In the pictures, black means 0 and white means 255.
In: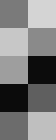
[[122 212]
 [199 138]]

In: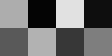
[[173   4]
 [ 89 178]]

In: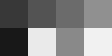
[[ 56  83]
 [ 24 234]]

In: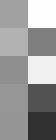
[[161 254]
 [177 127]]

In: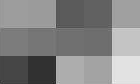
[[156 155]
 [123 117]]

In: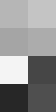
[[182 196]
 [165 172]]
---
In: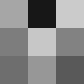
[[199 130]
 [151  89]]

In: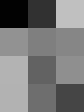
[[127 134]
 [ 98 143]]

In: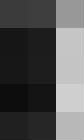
[[ 28 197]
 [ 29 196]]

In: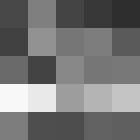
[[146 118]
 [ 67 136]]

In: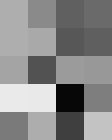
[[169  87]
 [ 82 155]]

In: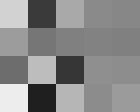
[[118 128]
 [189  54]]

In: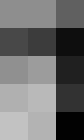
[[ 60  14]
 [156  32]]

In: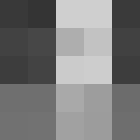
[[ 71 174]
 [ 67 203]]

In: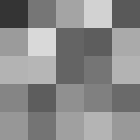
[[217 100]
 [182 100]]
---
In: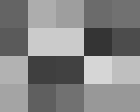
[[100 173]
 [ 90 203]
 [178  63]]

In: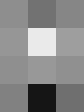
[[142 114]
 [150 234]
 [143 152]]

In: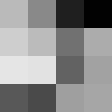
[[186 137]
 [206 187]
 [229 226]]

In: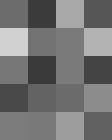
[[108  59]
 [209 114]
 [119  58]]

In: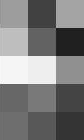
[[157  65]
 [190  98]
 [245 238]]

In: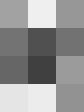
[[162 239]
 [115  80]
 [102  64]]
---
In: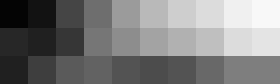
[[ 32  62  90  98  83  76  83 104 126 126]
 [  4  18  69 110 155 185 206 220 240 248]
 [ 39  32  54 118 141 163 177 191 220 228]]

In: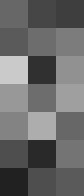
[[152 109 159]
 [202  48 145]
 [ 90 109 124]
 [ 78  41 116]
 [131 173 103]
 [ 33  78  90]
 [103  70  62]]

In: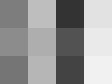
[[140 174  82 234]
 [117 182  67 241]
 [125 190  51 226]]

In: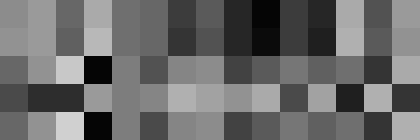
[[103 146 208   5 125  74 133 140  66  90 118  96 111  52 176]
 [103 146 200   5 125  82 133 140  66  90 118  96 111  52 170]
 [140 154 103 170 111 103  60  90  38   5  60  38 170  82 154]
 [146 154  96 184 111 103  52  82  38  11  60  31 176  90 146]
 [ 74  45  45 154 125 133 176 162 146 170  74 162  31 176  52]]

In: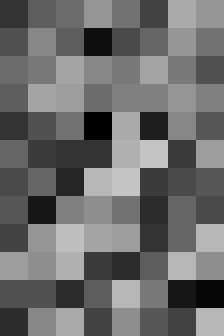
[[ 66 149 190 164 157  52 102 183]
 [157 142 176  59  44  94 183 142]
 [ 44 135 170  66 142  87  66 183]
 [108 121 164 135 121 164 121  81]
 [ 94 164 157 108 128 128 149 128]
 [ 87  22 128 142 114  44 102  74]
 [ 52  81 114   1 170  30 135  87]
 [ 52  94 108 149 114  66 170 149]
 [ 81 135  94  14  74 102 149 114]
 [102  59  52  52 176 196  59 157]
 [ 81  81  44  94 183 121  22   7]
 [ 74 102  38 183 196  59  74  87]]

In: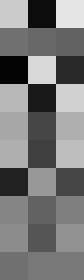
[[203  12 229]
 [183  25 209]
 [175  63 190]
 [167  70 175]
 [140  85 146]
 [133  98 127]
 [112 120 120]
 [112 104  98]
 [ 33 152  70]
 [  4 216  41]]

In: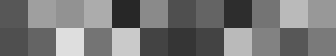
[[ 79 100 222 116 202  67  53  67 186 130  87 122]
 [ 87 159 146 172  39 138  79 100  45 116 186 152]]
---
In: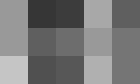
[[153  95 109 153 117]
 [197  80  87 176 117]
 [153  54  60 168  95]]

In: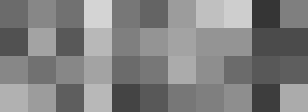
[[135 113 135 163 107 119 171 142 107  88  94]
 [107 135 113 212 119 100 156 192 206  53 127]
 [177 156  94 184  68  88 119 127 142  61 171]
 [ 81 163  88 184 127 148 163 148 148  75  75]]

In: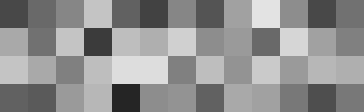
[[169 113 196  59 190 175 208 141 154 105 214 161 128]
 [ 97  90 154 183  37 141 147  97 169 161 120  78 120]
 [ 72 105 134 196  97  66 134  84 161 227 141  72 113]
 [196 169 128 190 221 221 128 190 147 202 154 183 175]]

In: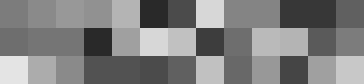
[[124 138 152 145 180  41  75 215 132 132  55  55  96]
 [228 172 138  82  82  75  96 193 104 152  69 160 200]
 [110 117 117  41 160 215 193  61 110 186 180  90 124]]

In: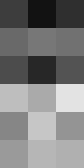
[[190 170 227]
 [154 182 176]
 [134 198 148]
 [105 119 113]
 [ 76  39  83]
 [ 61  18  47]]

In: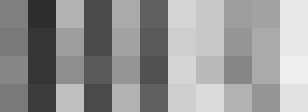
[[121  60 192  74 178  96 206 219 178 149 226]
 [127  46 178  74 170  96 213 200 157 163 233]
 [121  53 157  74 163  89 206 200 149 170 233]
 [134  53 142  89 149  81 213 186 134 170 239]]

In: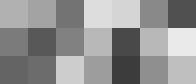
[[100 108 205 157  60 143 191]
 [123  88 129 184  73 184 234]
 [177 163 115 221 213 137  80]]

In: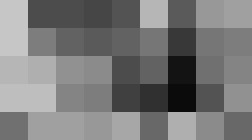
[[112 160 160 152 167 104 175 139 104]
 [182 175 145 139  76  98  19 112 132]
 [190 190 132 125  64  48  11  83 145]
 [198 125  98  90  98 118  56 118 125]
 [198  76  76  70  83 182  90 152 160]]

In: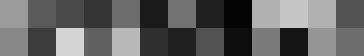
[[135  60 212  97 185  47  32  82  13 123  20 149 109]
 [155  90  74  53 109  26 115  32   5 177 198 177  82]]
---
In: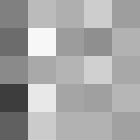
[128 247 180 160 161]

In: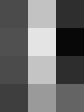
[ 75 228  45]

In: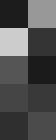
[28 52]

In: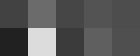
[ 66 220]

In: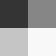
[ 52 248]

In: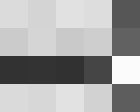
[219 213  49 210]

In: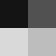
[ 20 189]
